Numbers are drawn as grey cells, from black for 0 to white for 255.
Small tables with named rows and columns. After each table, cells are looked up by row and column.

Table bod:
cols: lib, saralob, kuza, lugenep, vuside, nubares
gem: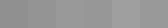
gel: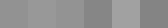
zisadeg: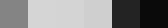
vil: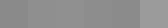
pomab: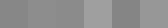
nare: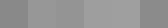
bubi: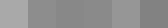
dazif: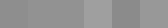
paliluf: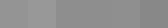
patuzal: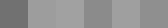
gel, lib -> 146
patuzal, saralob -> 157
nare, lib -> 137
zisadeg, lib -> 132
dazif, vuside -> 139
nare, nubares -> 139

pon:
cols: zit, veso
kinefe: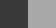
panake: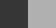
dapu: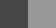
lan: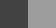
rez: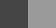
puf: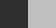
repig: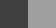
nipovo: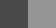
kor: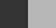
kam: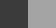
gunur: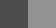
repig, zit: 63
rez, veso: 153
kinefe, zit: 58
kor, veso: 182
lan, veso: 156
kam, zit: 60
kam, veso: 163
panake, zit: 55
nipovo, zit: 74
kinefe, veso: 168
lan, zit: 66
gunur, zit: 77
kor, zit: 51
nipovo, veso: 149
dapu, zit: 71

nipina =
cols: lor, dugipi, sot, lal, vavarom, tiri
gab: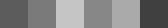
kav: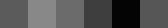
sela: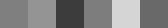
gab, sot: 197
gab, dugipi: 122
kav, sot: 107
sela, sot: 60
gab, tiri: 64
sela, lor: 127
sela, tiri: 105
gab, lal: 135
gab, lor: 92
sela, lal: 125
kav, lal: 62
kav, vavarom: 4
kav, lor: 91

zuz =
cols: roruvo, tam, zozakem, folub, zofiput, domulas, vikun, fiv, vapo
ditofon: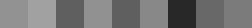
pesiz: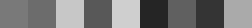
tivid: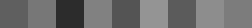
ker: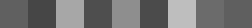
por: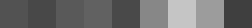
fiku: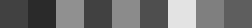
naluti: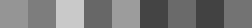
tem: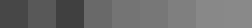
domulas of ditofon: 136
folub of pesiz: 88
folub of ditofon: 145
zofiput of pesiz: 207
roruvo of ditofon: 146
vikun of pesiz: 96
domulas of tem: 119
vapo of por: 63
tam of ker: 70
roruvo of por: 82
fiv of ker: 107

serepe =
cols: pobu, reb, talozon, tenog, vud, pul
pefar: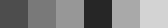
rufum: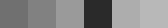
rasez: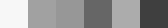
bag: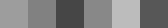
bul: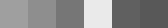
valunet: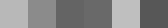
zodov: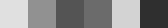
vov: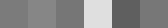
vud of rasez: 172
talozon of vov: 118
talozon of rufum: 154
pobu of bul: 159
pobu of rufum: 112
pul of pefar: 211
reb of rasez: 161
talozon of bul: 118
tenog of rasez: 102
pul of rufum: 184
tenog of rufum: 42
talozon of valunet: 100
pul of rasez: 63
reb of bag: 129
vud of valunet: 191
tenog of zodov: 107
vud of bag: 188
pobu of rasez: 247
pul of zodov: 47
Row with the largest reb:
rasez

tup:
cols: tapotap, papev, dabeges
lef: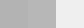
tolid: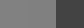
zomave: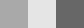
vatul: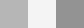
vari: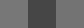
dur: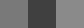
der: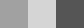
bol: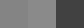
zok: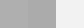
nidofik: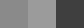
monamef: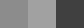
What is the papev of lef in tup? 183
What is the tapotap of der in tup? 161
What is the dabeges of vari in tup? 115
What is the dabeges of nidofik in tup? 63
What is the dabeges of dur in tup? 138
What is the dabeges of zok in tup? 242
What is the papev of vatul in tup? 244
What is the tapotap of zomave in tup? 169
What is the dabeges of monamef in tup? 64
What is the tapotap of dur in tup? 121
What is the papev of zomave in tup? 229
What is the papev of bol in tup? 138
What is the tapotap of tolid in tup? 129
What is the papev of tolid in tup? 128
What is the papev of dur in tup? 64
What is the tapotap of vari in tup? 119
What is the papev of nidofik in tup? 155
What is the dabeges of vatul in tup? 147
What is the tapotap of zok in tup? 175

